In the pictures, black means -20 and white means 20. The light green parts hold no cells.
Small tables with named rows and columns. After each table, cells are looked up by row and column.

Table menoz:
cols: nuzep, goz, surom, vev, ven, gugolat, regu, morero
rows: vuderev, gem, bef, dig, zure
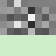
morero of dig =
-1
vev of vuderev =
-1
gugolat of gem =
-2
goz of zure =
-5
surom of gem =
0
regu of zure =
-7
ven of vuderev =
0
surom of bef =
-4
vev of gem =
5
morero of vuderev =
0
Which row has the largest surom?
dig

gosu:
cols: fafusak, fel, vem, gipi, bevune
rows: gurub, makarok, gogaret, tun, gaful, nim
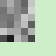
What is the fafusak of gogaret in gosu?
-1
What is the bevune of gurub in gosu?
11
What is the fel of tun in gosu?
-3
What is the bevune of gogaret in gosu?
8
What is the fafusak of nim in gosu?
-8
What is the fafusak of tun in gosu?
0
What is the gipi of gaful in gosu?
-3
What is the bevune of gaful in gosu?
8
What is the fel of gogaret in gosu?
-2
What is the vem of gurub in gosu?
1
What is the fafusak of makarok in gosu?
-2
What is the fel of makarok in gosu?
4

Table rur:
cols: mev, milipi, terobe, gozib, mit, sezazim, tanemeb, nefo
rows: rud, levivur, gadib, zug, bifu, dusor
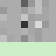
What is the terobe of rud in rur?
7
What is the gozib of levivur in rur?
5
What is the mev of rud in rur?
7
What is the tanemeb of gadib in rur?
6
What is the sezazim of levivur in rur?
10
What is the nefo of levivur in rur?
7
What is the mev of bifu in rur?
6
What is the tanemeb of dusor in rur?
7
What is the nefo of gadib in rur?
7
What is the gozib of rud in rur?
-5
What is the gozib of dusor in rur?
2
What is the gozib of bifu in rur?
8

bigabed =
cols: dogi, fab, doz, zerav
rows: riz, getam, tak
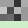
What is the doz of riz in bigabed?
-12
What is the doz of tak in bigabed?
-12
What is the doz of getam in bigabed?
9
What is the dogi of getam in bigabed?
11
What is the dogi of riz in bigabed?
5
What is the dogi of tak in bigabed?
-4
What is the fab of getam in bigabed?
-8
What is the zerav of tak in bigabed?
4
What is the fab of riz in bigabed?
5
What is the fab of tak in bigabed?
-3
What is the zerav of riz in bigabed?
7
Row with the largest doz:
getam

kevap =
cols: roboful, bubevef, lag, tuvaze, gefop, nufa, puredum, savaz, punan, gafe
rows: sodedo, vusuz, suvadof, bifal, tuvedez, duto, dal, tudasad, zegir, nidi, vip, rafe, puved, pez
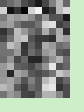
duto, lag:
9
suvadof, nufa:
-5
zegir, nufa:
-14
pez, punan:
1
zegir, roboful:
-3
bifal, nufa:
-2
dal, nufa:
-10
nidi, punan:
-7
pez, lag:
1
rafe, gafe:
-4
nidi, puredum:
3
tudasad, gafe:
-8
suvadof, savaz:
-7
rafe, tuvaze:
-7
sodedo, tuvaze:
-8
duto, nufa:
-11
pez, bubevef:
4

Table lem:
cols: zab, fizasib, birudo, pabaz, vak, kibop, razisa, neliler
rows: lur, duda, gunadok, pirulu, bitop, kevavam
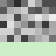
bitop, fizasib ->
13
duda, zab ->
-6
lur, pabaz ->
-3
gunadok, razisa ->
11
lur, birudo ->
-13
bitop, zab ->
13
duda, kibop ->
-7
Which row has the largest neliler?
gunadok

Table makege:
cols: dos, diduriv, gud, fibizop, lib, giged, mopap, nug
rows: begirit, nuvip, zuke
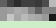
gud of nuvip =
7
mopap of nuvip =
1
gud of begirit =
-13
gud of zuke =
6
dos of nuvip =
4
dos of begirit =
-5

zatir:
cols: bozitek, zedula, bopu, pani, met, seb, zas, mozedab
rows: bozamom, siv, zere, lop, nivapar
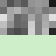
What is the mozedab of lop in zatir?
3
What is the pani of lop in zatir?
-3
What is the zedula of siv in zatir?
6
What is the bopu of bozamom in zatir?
-3
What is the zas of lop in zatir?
7
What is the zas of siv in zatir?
-1
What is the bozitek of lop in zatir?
10
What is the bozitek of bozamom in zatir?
1
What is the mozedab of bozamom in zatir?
-16
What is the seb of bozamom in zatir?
4
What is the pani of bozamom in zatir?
-6

